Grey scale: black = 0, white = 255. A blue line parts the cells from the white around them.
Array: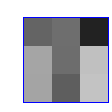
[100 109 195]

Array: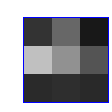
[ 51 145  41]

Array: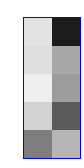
[227 168]

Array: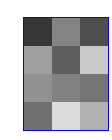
[ 54  95 116]

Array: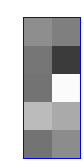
[142  59]

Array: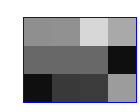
[143 104  60]

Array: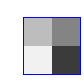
[189  59]

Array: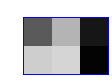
[ 90 213]

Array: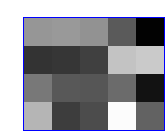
[150  54  86 252]
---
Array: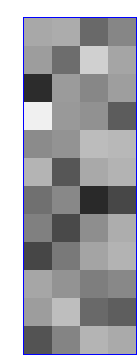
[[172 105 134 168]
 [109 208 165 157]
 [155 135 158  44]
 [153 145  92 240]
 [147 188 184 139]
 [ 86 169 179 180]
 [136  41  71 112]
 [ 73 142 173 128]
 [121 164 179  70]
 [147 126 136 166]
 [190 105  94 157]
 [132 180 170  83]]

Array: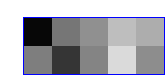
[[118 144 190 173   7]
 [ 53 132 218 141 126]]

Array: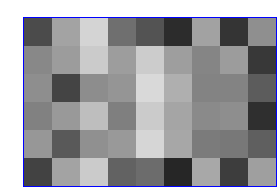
[[163 212 111  83  44 162  52 143  75]
 [156 203 157 204 158 133 156  56 136]
 [ 68 141 149 217 175 131 131  92 142]
 [153 190 127 203 165 138 142  47 129]
 [ 89 144 153 214 167 123 120  95 151]
 [163 203  98 108  38 168  61 159  66]]

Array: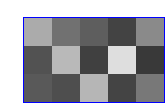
[[113  94  67 138 171]
 [185  64 222  57  82]
 [ 78 182  68 120  89]]

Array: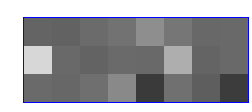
[[ 98 107 114 142 118 104 105 100]
 [105  99 106 105 174 100 105 215]
 [103 111 137  58 112  94  60 106]]

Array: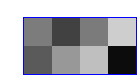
[[ 65 123 206 124]
 [152 191  12  90]]

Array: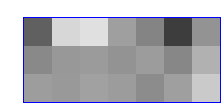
[[215 224 159 132  61 147  96]
 [152 155 147 156 135 177 137]
 [153 161 156 140 159 202 157]]
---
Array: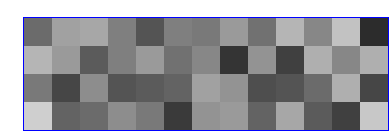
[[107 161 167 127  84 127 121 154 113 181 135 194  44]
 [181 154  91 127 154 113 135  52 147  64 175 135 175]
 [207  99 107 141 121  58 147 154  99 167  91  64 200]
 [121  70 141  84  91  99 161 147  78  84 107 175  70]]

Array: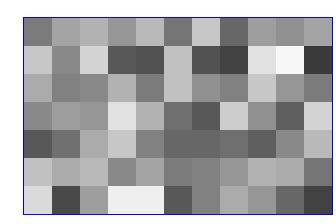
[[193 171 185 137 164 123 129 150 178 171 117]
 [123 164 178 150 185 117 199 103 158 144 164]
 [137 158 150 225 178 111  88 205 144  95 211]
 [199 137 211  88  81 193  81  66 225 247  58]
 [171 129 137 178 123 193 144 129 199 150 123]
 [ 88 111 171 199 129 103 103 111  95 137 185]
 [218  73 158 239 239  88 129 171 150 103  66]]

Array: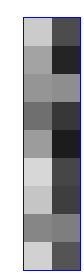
[[149 142]
 [134 126]
 [209  84]
 [203  76]
 [215  70]
 [197  62]
 [111  55]
 [163  36]
 [156  28]]

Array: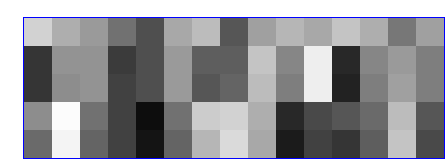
[[141 252 113  65  13 113 204 210 174  40  73  86 106 188  86]
 [106 244 100  65  20 100 182 218 168  27  65  53  94 196  73]
 [210 174 154 113  79 168 188  86 160 182 168 196 174 119 160]
 [ 53 147 147  59  79 154  94  94 196 134 238  40 134 154 126]
 [ 53 141 147  65  79 154  86 100 188 126 238  34 126 160 126]]

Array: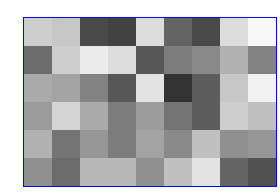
[[156 213 170 124 156 116  93 205 192]
 [108 205 235 220  87 124 137 177 130]
 [205 199  74  66 220 100  74 220 248]
 [170 163 130  87 227  51  93 199 241]
 [177 116 150 124 163 137 192 144 150]
 [144 108 184 184 144 192 227 100  81]]

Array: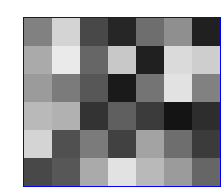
[[170 234 102 200  32 218 206]
 [129 212  72  38 110 143  32]
 [185 177  51  95  59  20  45]
 [155 123  87  26 116 226 129]
 [ 72  87 170 226 185 155 102]
 [212  80 123  65 163 110  59]]

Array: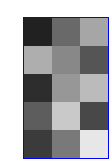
[[ 93 201  72]
 [ 45 151 187]
 [174 136  85]
 [ 59 121 231]
 [ 33 105 166]]

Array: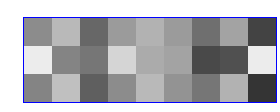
[[132 192  95 140 185 147 118 178  52]
 [140 185 103 155 178 155 111 163  67]
 [236 132 118 213 171 163  73  80 236]]

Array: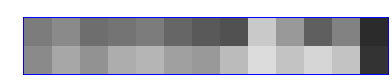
[[138 167 146 173 181 160 153 187 220 195 214 195  51]
 [124 138 110 116 124 102  89  81 201 153  95 130  43]]
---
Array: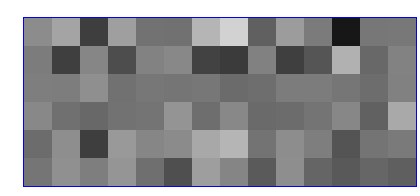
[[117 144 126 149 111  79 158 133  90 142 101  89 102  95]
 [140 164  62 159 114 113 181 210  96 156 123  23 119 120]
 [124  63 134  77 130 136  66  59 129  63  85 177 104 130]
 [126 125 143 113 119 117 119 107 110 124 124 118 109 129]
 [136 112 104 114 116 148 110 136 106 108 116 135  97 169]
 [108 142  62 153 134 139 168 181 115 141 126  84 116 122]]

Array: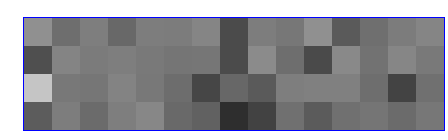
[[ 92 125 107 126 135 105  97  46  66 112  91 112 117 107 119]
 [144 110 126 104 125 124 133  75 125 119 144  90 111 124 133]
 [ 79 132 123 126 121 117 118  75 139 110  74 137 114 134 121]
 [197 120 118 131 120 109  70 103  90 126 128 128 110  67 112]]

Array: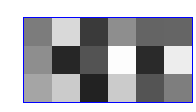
[[165 203  34 203  84 126]
 [124 217  58 142 100 101]
 [142  38  83 253  42 237]]

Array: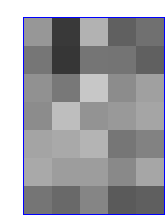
[[117 105 133  90  95]
 [151  57 178  96 112]
 [118  54 117 116  96]
 [145 120 199 140 160]
 [140 190 147 153 165]
 [164 169 180 118 130]
 [169 157 157 137 166]]

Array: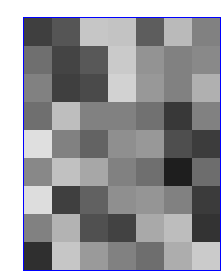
[[ 47 198 154 129 110 173 203]
 [ 63  85 198 195  93 186 129]
 [111  68  88 202 147 129 137]
 [129  63  74 210 152 129 176]
 [111 190 129 129 113  56 129]
 [223 129  99 143 152  78  60]
 [136 193 167 129 111  30 109]
 [221  63  97 143 149 129  59]
 [129 179  80  66 169 189  51]]

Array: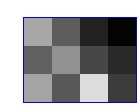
[[164  88 220  60]
 [167  93  33   4]
 [ 96 145  70  41]]
